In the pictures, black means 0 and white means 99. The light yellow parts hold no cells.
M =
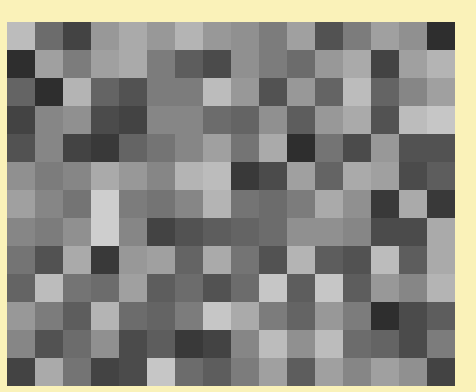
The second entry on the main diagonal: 62
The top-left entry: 73
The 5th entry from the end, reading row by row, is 62
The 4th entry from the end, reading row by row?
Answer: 52
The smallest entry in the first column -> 18
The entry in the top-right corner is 18
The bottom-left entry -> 26
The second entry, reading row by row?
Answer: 42
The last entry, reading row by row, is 26
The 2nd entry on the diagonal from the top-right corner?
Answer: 62
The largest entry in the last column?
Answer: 77
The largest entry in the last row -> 77

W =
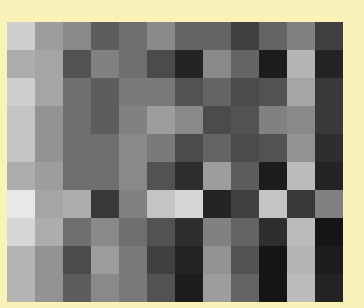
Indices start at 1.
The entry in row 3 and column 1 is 80
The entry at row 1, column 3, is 53
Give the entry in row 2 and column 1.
67
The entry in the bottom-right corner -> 14
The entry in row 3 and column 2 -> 64
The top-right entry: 25
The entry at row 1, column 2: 61
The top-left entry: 80
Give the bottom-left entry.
70
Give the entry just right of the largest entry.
64
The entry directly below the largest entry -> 83
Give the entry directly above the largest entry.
67

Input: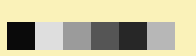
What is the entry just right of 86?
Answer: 60
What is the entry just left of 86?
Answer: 4
